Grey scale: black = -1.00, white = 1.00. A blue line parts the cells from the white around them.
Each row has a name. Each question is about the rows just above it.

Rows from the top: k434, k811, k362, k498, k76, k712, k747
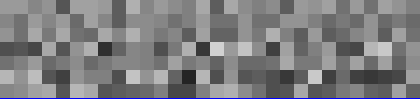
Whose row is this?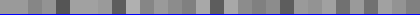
k434
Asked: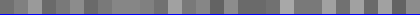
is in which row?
k76
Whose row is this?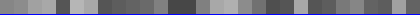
k747

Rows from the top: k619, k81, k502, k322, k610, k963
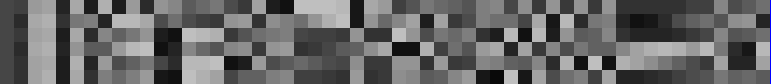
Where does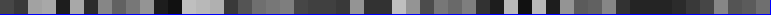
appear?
k502
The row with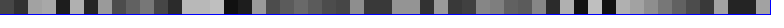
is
k610

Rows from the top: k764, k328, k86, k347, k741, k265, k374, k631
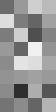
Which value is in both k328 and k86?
[-0.03]
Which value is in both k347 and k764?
[0.20]
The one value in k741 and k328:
[0.73]

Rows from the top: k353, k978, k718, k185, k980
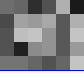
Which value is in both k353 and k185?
[-0.36]
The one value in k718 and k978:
[-0.31]
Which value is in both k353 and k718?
[-0.36]
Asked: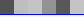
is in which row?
k718
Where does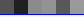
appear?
k185
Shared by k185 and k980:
[-0.36]

